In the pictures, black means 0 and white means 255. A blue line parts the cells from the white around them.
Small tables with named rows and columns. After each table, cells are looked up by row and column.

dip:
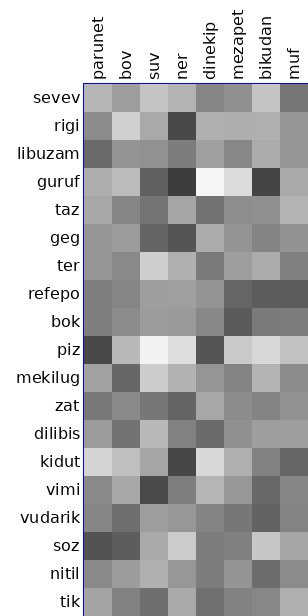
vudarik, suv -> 157
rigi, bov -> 208
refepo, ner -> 159
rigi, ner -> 73
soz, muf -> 166
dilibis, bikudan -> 158
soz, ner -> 203
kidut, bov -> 191
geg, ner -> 85
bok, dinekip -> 136
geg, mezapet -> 148
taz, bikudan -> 143
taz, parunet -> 167
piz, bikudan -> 216
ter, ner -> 176
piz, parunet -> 72
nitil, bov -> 156
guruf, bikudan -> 69

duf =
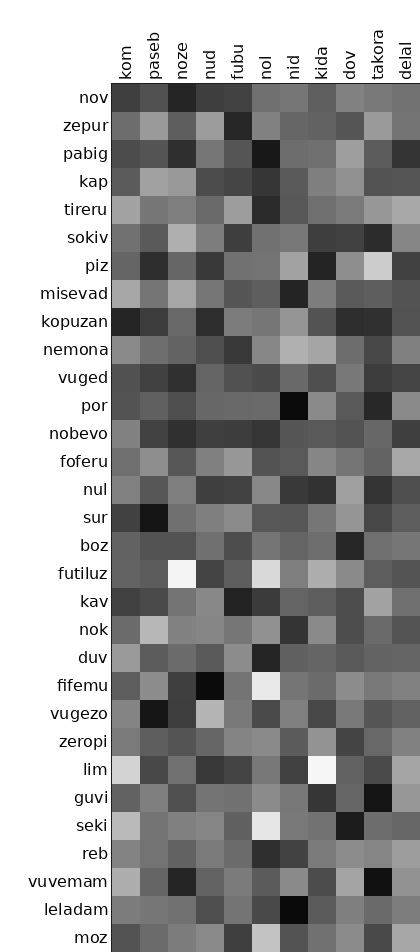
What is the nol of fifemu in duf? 233
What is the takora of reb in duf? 133
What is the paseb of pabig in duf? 84
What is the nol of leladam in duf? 73
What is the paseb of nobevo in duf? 66
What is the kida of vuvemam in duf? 76
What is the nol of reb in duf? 47
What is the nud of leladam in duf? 78
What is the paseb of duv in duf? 92
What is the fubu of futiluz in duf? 94
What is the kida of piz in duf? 36
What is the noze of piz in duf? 102
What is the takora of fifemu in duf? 121
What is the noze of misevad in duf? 166
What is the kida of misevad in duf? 125
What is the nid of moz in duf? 83
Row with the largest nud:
vugezo

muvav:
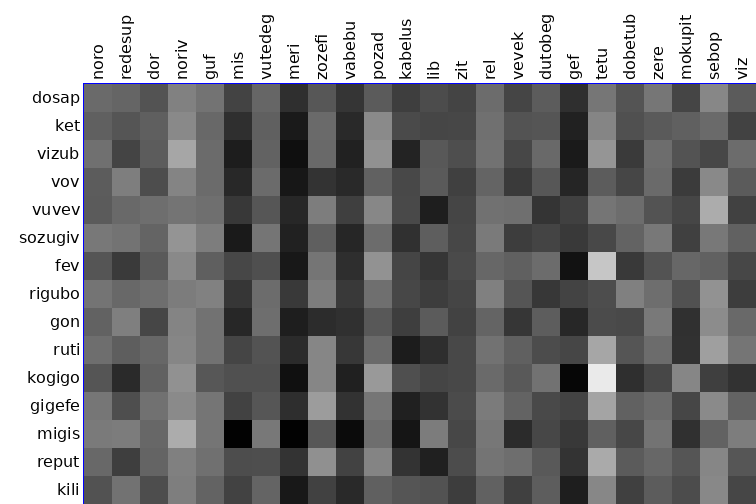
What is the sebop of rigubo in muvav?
146
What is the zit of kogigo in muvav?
72
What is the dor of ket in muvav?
95
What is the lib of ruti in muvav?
46
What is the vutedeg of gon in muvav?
110
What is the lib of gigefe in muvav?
50
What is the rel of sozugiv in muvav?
122
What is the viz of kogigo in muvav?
50

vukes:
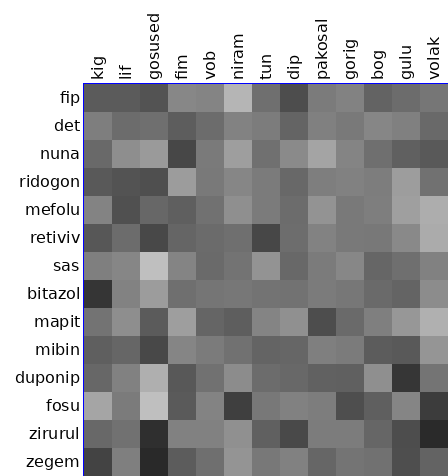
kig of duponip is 103
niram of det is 130
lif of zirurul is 113
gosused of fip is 83
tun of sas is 147
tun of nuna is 112
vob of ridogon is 121
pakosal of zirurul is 124
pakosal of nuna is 164

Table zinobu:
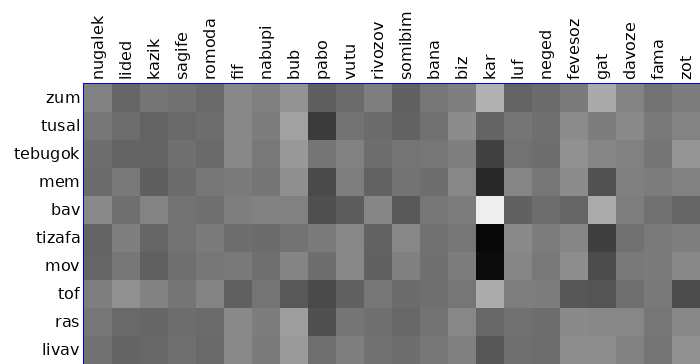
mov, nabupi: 111
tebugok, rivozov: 110
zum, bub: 146
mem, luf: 133
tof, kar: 172
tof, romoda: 132
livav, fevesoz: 142
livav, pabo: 111
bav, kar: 238
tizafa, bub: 115
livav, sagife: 111
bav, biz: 124
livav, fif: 137
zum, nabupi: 128
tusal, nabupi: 125
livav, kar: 87
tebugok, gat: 133
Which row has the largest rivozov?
bav

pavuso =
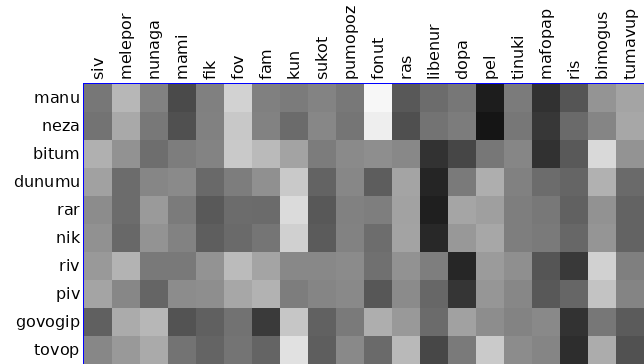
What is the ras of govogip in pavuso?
153
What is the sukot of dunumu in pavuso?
99
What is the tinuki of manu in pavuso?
123
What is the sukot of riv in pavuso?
136
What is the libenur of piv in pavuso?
103
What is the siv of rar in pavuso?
140
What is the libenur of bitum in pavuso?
50
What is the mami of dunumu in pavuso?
138
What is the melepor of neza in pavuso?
169
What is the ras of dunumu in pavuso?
164
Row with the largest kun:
tovop

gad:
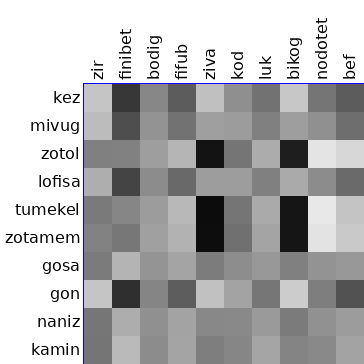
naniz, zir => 118
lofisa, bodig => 140
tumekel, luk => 170
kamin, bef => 163
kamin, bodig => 140
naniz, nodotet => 145
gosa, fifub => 164
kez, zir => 197
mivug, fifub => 114
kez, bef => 92
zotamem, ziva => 13

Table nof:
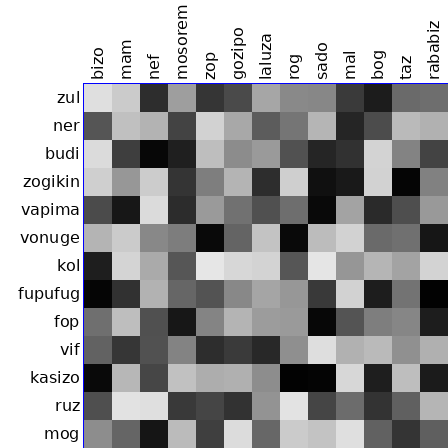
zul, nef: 45
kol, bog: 181
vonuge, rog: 9
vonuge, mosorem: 125
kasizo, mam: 183
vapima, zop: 154
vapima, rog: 110
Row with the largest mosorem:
kasizo

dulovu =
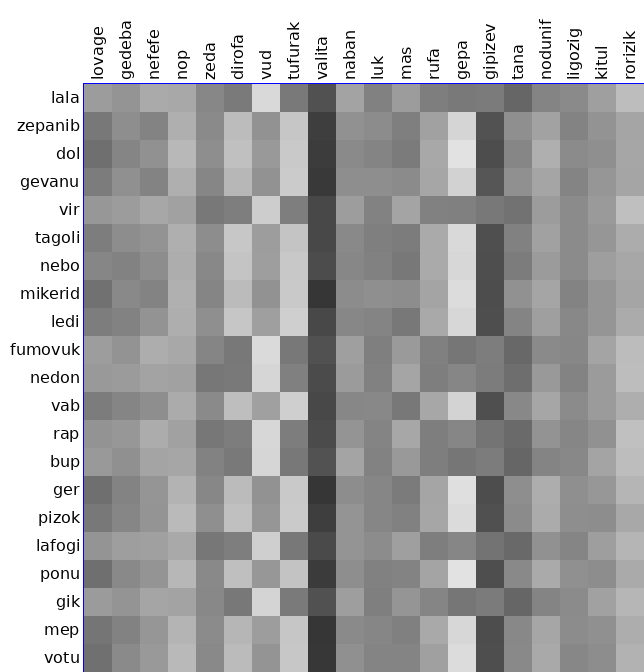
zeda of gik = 136
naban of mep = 138
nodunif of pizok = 171
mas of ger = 123
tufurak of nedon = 128
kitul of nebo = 158
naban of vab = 135

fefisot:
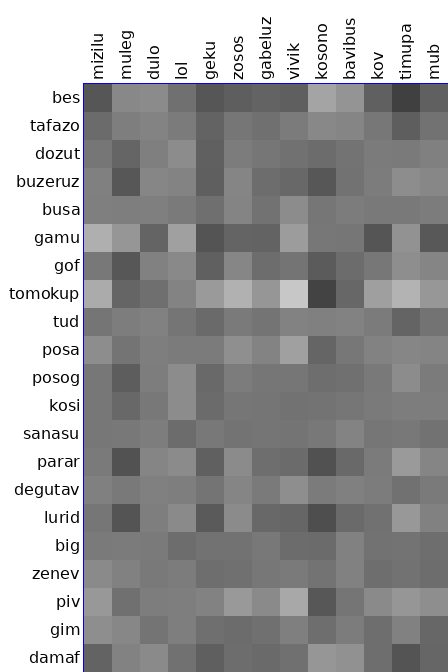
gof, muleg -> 87
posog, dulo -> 125
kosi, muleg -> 104
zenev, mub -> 109
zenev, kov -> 110
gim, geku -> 111
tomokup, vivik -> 199
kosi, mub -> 125
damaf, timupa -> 84
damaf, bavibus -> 145
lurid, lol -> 138
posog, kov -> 121
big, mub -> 110
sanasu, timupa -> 120

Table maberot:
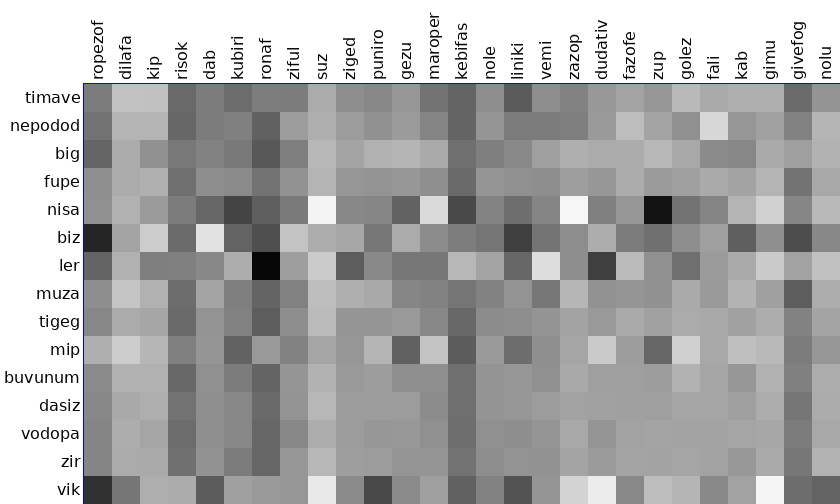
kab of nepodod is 150
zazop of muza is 182
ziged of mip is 150
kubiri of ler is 173
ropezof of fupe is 143
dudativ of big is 171
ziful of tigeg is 142
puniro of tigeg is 149
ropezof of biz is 37
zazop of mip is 165
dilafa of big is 171
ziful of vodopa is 135
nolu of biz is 136
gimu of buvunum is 177
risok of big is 120
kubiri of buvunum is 124

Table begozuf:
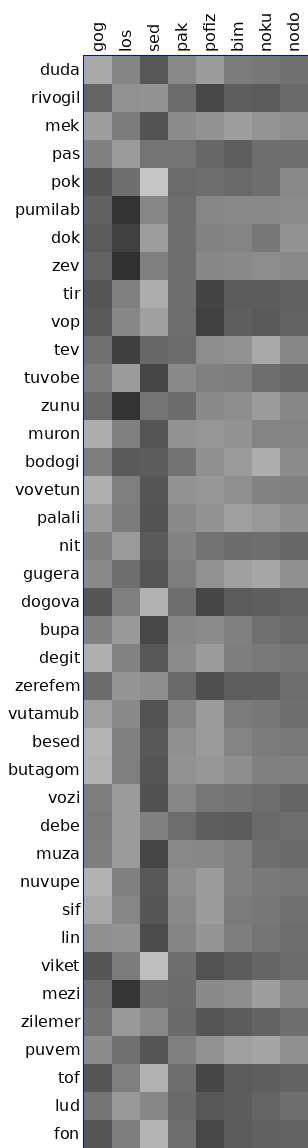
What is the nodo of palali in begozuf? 142
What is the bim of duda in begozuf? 124
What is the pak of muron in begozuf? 146
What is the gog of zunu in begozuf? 105
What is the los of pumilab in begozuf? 51
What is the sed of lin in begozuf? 76
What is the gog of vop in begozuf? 90
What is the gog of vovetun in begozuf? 176

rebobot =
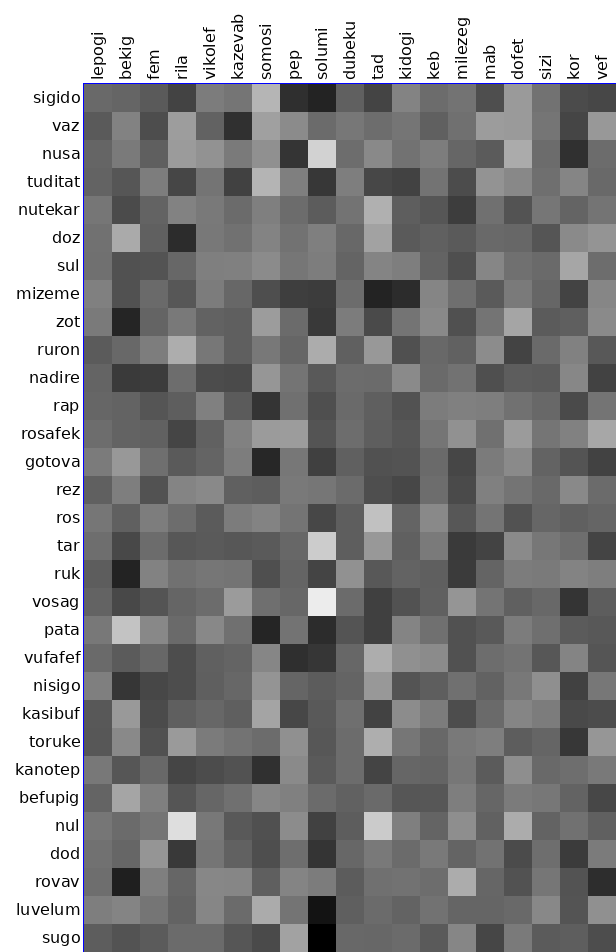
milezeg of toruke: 121
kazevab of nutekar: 107
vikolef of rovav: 135
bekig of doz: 170
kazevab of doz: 113
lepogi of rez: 96
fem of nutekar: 99
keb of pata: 112
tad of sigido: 68
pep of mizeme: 62
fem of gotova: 111

